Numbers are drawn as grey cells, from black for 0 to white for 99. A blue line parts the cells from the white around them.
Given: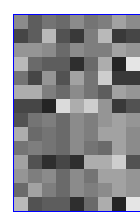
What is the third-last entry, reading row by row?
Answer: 67
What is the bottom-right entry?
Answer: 89
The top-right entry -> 54
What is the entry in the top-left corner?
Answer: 54
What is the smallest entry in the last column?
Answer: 22
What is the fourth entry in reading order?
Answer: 41
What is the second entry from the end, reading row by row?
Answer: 14
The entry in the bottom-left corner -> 72
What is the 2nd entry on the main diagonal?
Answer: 36
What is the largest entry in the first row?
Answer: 63
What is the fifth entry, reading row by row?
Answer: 54
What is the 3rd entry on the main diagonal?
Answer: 54
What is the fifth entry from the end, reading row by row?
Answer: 18
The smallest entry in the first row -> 36

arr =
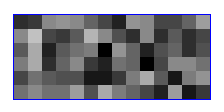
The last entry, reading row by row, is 22
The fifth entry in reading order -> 53
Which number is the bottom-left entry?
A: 44
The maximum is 75
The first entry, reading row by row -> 18
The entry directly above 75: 22
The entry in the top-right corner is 61
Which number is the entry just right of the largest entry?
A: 27
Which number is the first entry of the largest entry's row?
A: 53
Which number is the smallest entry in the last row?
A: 9
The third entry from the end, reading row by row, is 61
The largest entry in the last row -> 66

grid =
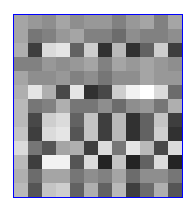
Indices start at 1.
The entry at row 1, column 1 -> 64
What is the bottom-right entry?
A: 33
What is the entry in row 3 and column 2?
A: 24
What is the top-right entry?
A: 64
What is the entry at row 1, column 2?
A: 59
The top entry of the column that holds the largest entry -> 64
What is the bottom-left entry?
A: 72
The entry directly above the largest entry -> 64
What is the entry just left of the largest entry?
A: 94
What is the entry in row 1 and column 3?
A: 55
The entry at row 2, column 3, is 50
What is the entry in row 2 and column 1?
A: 64
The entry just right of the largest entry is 85

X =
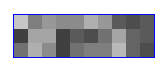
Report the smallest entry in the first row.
30
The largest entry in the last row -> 72
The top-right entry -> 35
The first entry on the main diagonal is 77
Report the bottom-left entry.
44
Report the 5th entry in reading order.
54

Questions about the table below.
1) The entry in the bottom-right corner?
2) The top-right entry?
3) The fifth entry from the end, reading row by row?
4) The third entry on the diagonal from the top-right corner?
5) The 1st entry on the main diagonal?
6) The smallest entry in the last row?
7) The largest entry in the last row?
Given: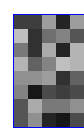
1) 29
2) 61
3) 33
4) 66
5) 24
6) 9
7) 56

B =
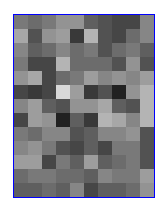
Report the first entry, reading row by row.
47
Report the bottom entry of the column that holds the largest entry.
37
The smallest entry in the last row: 27
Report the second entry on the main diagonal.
32
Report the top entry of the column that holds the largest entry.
57
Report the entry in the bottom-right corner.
57
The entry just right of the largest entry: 61
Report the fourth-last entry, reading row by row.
37
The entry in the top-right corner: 52
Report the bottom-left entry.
37
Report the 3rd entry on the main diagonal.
42
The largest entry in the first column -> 65
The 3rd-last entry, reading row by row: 37
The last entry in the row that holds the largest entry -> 70
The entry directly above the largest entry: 42
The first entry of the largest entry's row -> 27

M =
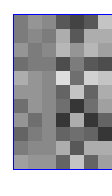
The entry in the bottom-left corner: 62
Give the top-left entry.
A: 48
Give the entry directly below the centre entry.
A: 43
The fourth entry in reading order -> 34
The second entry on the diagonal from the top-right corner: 67
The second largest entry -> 81
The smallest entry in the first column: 39
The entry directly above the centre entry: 86
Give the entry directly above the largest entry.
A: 30
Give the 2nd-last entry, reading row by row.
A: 39
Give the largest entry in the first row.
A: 76
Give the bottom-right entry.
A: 62
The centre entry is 39
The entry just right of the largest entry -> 43
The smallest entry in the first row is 26
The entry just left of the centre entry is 53
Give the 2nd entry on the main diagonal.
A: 53
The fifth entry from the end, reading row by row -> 58
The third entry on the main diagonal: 53
